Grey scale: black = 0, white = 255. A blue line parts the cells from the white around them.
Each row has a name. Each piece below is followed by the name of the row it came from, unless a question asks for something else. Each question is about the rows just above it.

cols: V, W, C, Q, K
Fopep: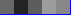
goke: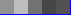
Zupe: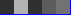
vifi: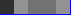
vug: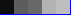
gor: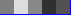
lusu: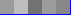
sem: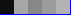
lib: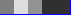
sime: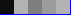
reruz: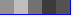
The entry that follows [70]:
[82]
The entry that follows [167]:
[135]
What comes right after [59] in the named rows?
[82]
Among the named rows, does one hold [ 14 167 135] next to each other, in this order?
yes

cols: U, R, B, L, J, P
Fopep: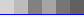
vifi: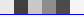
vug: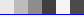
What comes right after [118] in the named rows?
[97]
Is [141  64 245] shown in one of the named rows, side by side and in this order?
yes
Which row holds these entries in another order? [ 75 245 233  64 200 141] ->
vifi
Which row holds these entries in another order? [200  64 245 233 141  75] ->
vifi
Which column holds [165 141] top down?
L
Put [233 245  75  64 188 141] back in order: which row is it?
vug

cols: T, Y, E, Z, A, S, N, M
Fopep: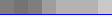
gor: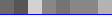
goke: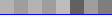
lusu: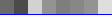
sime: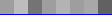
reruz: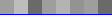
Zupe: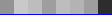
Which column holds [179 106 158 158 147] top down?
T
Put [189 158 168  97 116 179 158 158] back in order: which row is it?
sime
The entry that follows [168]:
[97]

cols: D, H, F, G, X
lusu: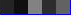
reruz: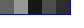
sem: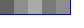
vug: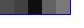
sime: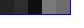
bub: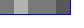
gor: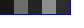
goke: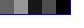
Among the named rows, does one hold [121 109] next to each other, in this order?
yes
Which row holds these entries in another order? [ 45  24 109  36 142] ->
gor
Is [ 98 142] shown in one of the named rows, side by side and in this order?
yes
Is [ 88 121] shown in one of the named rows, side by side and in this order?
no
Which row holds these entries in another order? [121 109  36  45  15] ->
sime
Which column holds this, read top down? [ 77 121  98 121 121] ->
G
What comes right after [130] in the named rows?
[45]

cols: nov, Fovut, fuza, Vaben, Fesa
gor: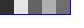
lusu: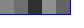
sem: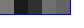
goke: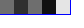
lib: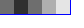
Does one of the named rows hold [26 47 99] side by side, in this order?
no
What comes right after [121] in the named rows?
[26]
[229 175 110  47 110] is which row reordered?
lib
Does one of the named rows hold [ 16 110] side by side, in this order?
no
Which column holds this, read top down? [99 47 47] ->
fuza
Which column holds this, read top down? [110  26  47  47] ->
Fovut
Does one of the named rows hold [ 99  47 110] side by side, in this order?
no

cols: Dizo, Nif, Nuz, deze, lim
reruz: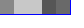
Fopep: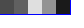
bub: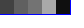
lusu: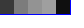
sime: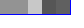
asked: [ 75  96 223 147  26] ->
Fopep
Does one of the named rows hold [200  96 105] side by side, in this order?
no
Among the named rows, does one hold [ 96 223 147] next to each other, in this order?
yes
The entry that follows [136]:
[200]

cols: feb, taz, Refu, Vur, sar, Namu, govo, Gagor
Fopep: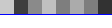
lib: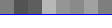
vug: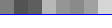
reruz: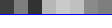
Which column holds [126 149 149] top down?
sar
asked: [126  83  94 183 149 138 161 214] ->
vug
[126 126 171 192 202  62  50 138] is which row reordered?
Fopep
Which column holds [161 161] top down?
govo

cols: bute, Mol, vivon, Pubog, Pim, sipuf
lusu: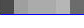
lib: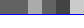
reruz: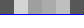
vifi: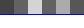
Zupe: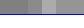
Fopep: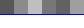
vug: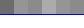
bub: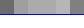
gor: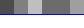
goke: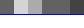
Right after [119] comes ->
[98]
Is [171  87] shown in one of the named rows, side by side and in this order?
yes
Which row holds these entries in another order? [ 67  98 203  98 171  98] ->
lib
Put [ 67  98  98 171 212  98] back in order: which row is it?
goke

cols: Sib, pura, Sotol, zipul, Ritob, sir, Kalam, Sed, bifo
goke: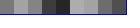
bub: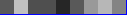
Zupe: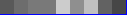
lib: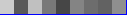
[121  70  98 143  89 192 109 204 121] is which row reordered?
Zupe
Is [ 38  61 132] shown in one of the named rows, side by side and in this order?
no
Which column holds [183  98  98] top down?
Sed
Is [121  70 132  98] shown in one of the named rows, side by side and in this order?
no
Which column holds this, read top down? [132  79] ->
Sotol
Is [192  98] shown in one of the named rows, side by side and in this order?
yes
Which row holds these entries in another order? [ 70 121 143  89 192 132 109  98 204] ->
lib

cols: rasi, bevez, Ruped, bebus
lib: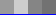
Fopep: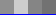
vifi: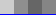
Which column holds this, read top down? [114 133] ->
bebus
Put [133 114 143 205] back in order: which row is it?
Fopep
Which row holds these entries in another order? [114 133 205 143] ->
Fopep
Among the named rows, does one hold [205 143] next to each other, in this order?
yes
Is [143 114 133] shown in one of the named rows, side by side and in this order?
no

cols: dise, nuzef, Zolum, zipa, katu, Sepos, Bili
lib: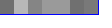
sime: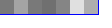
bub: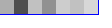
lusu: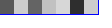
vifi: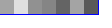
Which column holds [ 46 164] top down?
Sepos
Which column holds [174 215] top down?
Bili
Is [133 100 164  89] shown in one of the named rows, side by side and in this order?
yes
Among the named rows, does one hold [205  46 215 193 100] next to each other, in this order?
no
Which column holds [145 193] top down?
zipa
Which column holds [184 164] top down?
nuzef

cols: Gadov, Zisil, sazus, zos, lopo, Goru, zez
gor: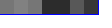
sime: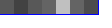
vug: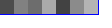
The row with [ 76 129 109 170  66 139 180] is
vug
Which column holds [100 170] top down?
zos
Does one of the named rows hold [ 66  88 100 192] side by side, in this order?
yes

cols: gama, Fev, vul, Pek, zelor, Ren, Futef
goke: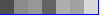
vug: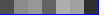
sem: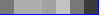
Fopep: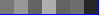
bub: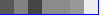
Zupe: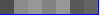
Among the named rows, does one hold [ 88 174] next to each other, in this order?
no
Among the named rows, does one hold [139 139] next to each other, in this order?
yes
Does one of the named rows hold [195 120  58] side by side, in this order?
yes
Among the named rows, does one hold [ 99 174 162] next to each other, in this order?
yes
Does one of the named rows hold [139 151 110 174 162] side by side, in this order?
no
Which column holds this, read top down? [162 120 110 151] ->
Ren
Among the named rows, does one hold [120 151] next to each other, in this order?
yes

